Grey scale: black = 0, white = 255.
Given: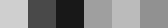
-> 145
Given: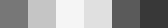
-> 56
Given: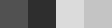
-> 196
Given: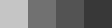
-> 56
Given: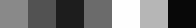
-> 8
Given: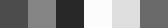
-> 105
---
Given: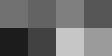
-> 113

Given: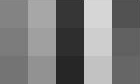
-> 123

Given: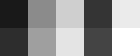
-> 25

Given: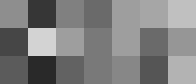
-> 70

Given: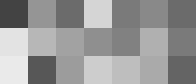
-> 227

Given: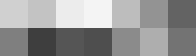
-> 208

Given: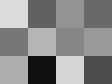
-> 119
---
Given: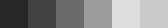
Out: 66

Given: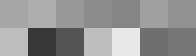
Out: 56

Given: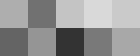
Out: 149

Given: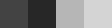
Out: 39

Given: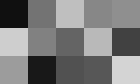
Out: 24

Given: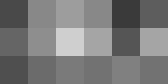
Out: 107

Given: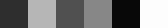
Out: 182

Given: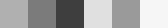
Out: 123
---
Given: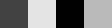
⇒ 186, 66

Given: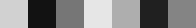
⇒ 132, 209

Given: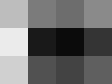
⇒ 138, 208

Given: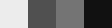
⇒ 17, 236

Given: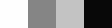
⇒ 8, 254

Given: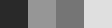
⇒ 223, 41
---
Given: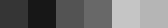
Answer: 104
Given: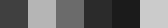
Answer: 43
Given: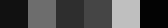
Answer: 69
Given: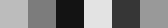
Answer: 227
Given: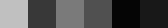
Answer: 80
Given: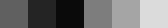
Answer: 125
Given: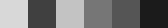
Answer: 118
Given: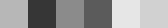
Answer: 91
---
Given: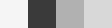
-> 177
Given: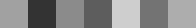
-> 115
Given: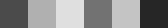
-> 196
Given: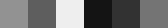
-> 50
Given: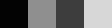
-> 61
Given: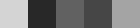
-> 70
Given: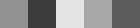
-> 167
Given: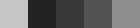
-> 83
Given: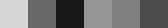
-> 128
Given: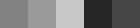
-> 38
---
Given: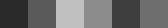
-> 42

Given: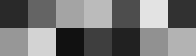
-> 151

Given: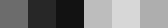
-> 108

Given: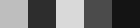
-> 190

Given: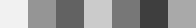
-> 241

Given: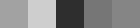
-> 162

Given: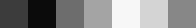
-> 60

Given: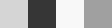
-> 213

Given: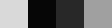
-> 217
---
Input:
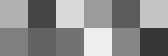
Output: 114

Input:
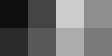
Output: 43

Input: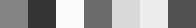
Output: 107

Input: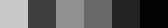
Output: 144

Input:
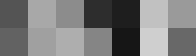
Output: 133

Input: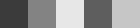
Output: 131

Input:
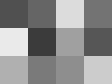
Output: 176
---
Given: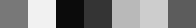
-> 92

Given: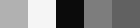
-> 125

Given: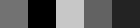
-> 98

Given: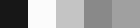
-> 160

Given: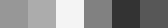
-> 129

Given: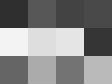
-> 67

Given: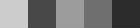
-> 111
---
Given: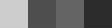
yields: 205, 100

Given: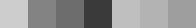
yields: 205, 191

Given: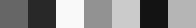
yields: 249, 203

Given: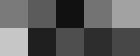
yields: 198, 162

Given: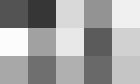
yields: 252, 240

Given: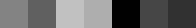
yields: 193, 174

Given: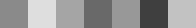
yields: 222, 194

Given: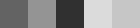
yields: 219, 198

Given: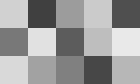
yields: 233, 225

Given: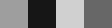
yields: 208, 158
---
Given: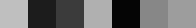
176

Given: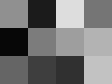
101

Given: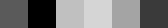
192

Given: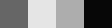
102

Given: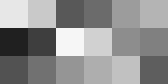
149

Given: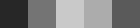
116

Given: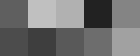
62

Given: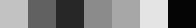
139
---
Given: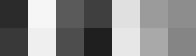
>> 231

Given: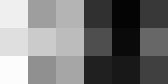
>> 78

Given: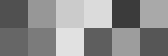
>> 94

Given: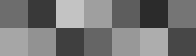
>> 152

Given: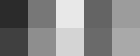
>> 212

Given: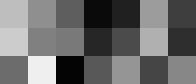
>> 75

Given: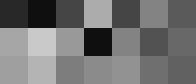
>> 131

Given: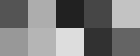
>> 221

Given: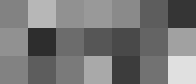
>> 73

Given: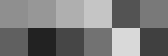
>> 114
